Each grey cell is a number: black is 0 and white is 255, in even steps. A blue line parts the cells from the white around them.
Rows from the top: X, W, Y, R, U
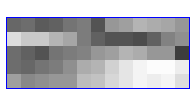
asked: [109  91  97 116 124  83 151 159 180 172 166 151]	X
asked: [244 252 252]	R
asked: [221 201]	W
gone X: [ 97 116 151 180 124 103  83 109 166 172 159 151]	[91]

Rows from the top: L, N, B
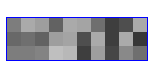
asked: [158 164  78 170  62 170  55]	N
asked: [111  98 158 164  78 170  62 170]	N

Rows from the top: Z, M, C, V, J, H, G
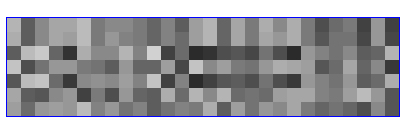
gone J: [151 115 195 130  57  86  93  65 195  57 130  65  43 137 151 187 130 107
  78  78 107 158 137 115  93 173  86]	[145]
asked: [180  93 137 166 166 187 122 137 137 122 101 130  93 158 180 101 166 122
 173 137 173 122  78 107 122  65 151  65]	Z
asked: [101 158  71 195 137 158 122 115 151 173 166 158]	V

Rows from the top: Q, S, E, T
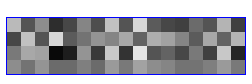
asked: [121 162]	T
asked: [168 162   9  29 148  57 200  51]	E
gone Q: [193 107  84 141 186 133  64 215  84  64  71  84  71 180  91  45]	[78]
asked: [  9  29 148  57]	E
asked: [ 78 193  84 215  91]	Q

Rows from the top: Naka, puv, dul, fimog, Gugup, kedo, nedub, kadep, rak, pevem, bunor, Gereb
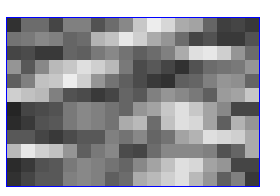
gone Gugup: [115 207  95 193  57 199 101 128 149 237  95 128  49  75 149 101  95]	[143]
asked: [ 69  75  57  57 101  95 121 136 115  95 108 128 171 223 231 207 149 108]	dul
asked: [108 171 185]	Gereb
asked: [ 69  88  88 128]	Gereb
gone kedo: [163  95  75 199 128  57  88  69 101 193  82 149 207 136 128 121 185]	[155]
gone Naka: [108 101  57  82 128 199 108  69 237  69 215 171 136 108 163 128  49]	[63]

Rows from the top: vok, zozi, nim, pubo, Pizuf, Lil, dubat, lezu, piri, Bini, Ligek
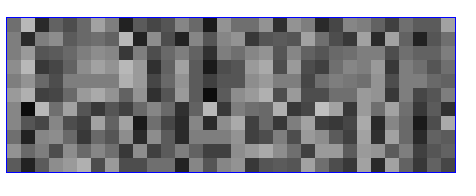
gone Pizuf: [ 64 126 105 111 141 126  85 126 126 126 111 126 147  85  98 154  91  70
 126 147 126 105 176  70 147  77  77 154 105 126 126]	[119]
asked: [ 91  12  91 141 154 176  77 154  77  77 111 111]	Lil
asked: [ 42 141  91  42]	piri

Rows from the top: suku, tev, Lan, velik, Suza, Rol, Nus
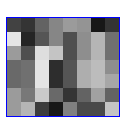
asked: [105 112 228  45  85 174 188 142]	velik
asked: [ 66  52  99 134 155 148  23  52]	suku

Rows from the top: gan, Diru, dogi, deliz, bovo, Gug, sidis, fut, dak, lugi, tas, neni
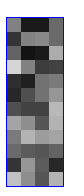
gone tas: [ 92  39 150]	[52]
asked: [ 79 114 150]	Gug
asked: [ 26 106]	gan
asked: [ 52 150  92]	tas
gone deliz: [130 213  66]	[60]

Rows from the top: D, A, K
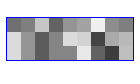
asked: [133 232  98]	K
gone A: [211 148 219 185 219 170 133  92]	[68]
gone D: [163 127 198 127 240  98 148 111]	[141]

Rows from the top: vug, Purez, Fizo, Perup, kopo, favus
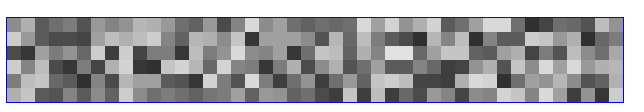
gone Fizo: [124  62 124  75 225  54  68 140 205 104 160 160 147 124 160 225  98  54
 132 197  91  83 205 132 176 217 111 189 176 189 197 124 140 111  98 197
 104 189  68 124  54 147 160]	[168]
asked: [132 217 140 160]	vug
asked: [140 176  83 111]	Perup
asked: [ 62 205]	Fizo
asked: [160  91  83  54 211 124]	kopo
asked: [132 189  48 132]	Purez
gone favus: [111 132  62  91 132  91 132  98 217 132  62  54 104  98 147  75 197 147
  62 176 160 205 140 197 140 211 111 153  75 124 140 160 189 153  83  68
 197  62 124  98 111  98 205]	[117]

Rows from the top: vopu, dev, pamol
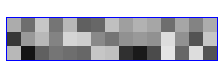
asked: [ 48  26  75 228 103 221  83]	pamol
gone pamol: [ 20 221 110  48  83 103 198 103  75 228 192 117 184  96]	[26]
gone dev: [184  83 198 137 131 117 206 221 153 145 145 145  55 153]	[213]
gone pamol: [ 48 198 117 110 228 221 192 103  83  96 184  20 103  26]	[75]
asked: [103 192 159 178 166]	vopu
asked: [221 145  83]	dev
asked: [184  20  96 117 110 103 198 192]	pamol

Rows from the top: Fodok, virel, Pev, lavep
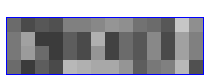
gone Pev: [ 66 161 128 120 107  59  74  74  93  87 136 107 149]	[155]
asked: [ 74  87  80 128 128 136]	Fodok
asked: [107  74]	Fodok
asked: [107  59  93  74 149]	Pev

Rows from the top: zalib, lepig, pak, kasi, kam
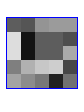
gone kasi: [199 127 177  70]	[206]
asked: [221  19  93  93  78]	lepig
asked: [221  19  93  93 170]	pak
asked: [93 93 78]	lepig

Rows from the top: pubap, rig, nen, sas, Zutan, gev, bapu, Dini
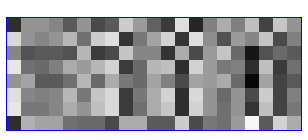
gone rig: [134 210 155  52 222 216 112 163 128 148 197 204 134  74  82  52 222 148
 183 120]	[142]
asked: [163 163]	Dini
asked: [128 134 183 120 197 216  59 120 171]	gev
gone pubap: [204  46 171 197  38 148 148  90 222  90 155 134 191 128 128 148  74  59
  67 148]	[98]
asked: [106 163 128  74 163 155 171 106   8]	Zutan
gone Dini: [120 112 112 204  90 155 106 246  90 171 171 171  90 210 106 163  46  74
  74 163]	[177]

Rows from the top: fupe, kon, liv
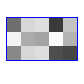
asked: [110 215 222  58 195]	fupe
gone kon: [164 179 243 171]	[250]
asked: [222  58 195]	fupe
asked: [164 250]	kon
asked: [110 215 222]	fupe

